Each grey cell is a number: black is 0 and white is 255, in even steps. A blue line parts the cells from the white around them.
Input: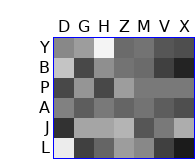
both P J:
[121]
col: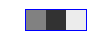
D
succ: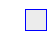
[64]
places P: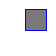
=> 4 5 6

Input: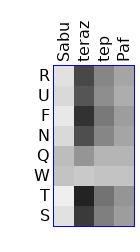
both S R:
[225]
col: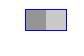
teraz

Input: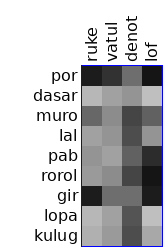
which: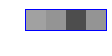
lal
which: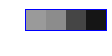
rorol
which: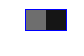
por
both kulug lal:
[77]
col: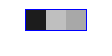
lof
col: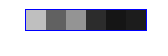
lof
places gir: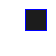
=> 0 3

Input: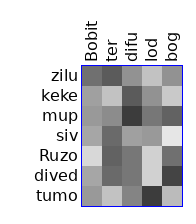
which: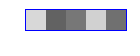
Ruzo
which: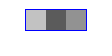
keke
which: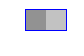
zilu
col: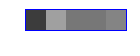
difu

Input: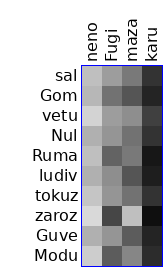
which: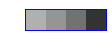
Nul
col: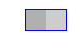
neno
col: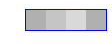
neno
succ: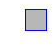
[114]
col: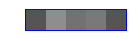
maza

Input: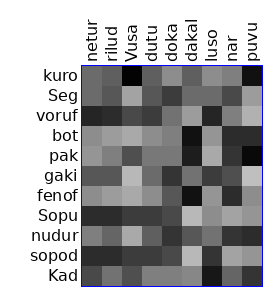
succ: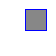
[23]
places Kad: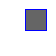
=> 7
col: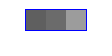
dakal

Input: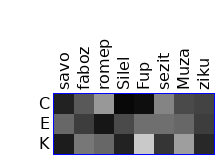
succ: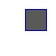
[152]
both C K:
[34]
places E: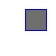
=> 4 5
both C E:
[74]
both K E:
[103]
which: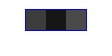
E
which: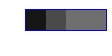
E

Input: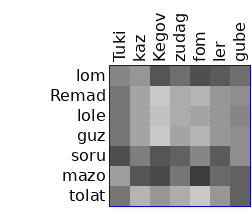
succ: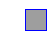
[85]
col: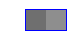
gube
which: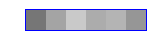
Remad
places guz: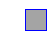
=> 1 3

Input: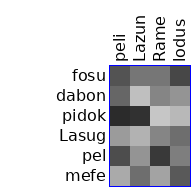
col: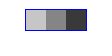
Rame
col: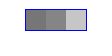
Rame

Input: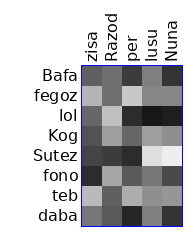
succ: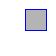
[111]
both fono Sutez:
[44]
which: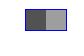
Kog
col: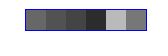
zisa
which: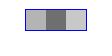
fegoz
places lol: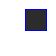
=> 2
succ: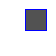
[158]

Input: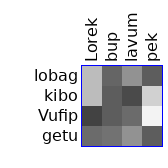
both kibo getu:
[93]
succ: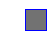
[146]
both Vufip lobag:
[93]
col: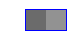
lavum
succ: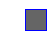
[146]

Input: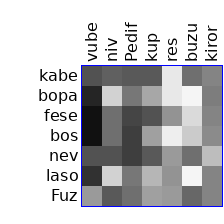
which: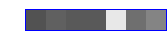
kabe
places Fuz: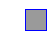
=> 0 4
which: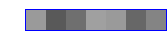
Fuz
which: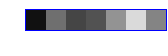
fese
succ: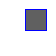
[89]
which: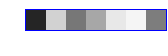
bopa
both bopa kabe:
[232]

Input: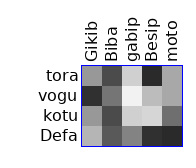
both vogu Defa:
[48]
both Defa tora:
[42]

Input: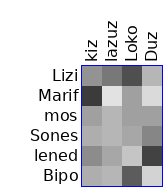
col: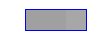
Loko
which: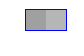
mos
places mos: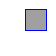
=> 0 2 3
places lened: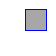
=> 1

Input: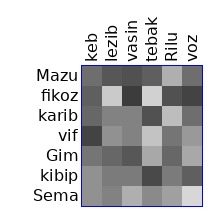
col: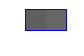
keb
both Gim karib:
[103]
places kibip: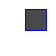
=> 3
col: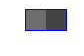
voz
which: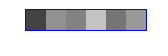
vif
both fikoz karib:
[81]
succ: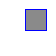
[160]

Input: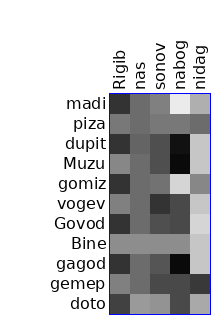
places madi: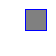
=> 2
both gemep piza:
[108]
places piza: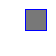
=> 0 2 3
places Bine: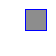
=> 0 1 2 3

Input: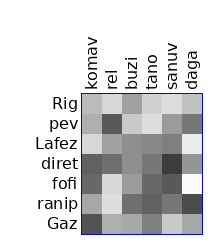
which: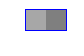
Gaz
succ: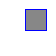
[127]
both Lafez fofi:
[215]
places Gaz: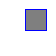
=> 3
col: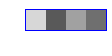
rel

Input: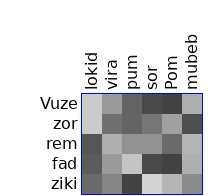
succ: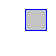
[73]
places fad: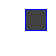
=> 4

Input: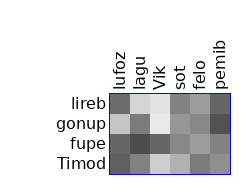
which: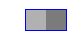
Timod
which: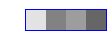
lireb
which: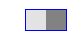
lireb
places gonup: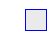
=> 2
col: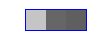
lufoz
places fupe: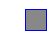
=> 3
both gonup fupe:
[136]

